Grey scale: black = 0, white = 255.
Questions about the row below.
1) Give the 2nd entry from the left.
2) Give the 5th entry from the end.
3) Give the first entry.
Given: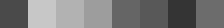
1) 199
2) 157
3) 74

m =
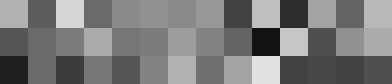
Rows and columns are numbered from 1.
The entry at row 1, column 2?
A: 92
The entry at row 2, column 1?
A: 86
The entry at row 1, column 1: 177
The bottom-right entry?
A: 79
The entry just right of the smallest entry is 198
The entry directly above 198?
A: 44
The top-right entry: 184
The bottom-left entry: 32
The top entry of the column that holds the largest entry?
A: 191
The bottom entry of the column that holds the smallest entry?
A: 226
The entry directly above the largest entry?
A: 18
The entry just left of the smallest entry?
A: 99

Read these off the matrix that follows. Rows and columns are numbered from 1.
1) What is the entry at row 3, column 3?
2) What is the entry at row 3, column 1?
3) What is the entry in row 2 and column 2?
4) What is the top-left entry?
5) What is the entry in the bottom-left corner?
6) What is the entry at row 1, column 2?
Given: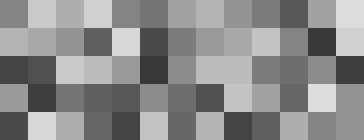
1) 201
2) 68
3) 168
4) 132
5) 74
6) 201

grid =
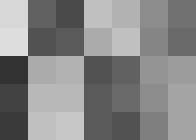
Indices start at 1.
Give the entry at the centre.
82
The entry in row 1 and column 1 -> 215
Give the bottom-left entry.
58
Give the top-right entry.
113
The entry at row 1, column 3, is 74
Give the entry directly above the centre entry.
171
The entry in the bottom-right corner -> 164
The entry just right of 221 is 82
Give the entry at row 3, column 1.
50
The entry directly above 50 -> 221

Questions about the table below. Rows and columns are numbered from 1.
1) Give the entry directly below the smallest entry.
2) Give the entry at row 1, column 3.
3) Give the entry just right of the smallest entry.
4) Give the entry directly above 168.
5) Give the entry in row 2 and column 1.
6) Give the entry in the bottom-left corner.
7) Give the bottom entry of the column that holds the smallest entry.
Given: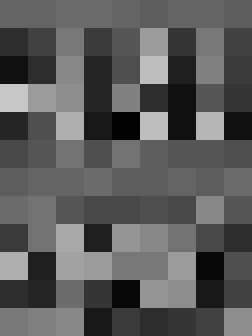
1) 114
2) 107
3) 190
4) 86
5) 45
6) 120
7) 59

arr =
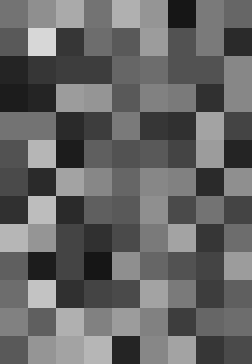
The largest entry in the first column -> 182
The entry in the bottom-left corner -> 89
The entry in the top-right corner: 102
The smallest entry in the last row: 36
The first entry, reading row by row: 115
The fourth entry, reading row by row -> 115
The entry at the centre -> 102
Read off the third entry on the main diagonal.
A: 61
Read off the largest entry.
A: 215
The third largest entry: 189
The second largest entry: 195
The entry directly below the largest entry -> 54
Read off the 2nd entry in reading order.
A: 143
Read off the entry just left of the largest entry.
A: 89
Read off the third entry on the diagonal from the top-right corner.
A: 82
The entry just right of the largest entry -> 54
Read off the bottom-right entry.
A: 74
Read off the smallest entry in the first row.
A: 22
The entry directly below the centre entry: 89
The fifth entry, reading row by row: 176
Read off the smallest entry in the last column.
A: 36
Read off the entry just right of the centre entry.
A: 135
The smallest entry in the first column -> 28
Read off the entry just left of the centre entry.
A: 135
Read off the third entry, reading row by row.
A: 170
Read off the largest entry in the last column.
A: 156
